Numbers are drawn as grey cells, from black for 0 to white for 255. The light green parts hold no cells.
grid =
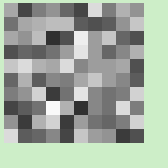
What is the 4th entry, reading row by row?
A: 147
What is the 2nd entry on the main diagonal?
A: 167
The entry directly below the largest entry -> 210
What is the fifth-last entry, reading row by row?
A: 198
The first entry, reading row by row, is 167
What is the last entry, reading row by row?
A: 80
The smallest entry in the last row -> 59
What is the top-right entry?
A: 147
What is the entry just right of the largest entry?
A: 177
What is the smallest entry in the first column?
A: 69
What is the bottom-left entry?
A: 219
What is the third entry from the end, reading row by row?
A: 147
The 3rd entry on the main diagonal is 189
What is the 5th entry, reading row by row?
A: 102
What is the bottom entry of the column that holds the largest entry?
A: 135

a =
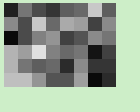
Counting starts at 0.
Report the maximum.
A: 224
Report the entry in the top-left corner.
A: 32
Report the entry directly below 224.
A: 94
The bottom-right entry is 43
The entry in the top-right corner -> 94
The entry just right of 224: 129
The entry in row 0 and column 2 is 75
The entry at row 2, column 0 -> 10
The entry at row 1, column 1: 75
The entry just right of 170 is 158
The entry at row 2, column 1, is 75

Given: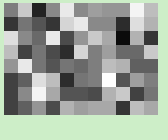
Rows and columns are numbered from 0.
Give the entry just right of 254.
84
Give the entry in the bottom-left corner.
65
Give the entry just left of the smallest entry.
168
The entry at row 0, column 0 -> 126
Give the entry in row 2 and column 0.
222
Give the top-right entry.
189
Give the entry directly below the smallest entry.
105
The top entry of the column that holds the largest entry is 149
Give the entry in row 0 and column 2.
34
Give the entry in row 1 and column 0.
53
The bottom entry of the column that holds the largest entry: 168
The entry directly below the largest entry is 178
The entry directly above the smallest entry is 44
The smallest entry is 11
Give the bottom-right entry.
168
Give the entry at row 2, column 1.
137
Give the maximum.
254
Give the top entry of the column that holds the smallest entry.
149
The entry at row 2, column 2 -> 105

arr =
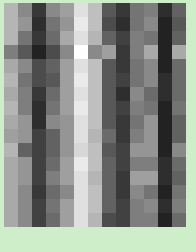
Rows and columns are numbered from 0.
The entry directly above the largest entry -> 224
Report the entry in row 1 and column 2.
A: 46
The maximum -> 254
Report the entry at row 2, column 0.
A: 181
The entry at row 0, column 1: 137
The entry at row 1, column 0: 181
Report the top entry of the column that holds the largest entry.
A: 224
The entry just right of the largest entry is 137
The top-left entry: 181
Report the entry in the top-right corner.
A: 98
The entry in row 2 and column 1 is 116
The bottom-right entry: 107
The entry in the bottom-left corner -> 169
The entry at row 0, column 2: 56
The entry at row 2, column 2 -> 56
